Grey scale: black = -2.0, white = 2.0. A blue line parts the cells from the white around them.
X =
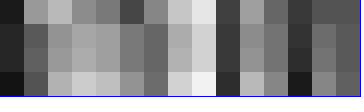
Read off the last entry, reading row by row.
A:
-0.5
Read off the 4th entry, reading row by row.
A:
0.2
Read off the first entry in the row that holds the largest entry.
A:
-1.7
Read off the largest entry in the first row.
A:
1.6
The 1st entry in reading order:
-1.6
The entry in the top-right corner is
-0.7
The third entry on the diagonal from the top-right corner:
-1.3
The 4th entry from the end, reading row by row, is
0.1
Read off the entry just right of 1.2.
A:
1.0
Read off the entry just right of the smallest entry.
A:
-0.7
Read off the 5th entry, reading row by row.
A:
-0.1
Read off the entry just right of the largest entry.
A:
-1.3
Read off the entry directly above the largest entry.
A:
1.3
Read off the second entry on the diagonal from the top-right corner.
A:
-0.3
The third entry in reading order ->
0.9
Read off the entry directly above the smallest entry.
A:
-1.4

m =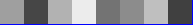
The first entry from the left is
0.5
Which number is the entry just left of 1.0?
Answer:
0.2
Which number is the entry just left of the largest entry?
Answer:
0.8

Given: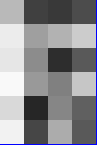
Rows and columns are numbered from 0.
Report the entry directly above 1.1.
-0.6
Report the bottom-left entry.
1.8
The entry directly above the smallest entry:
0.4
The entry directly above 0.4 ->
0.2
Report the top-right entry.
-0.8
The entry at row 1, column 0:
1.7
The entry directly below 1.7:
1.6

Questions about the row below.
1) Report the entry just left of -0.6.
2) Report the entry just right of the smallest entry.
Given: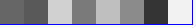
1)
-0.4
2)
1.8

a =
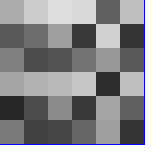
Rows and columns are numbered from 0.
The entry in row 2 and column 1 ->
-0.8
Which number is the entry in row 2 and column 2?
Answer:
-0.7
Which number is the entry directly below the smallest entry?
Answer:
-0.1
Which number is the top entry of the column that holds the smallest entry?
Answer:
0.7
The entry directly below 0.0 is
0.6
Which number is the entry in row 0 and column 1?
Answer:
1.2
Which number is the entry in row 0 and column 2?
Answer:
1.5
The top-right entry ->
1.0
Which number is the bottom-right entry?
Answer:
-1.2
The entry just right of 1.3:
-1.2
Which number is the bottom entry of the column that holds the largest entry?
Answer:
-0.9

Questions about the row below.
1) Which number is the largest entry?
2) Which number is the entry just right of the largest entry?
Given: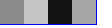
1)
1.1
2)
-1.7

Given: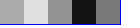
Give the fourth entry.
-1.7
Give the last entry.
-0.1
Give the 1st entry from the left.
0.7

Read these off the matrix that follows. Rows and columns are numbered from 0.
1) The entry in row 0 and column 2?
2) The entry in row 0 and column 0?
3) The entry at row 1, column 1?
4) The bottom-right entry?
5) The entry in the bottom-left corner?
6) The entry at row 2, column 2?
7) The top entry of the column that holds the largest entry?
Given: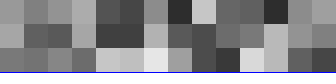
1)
0.3
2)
0.4
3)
-0.5
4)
-0.9
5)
-0.1
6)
0.1
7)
0.2

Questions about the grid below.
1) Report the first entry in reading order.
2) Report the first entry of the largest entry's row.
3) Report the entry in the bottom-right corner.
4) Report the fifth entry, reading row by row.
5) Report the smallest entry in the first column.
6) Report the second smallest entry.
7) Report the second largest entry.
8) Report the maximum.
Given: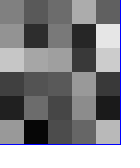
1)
0.0
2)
0.3
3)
0.9
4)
-0.5
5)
-1.5
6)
-1.6
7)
1.2
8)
1.6
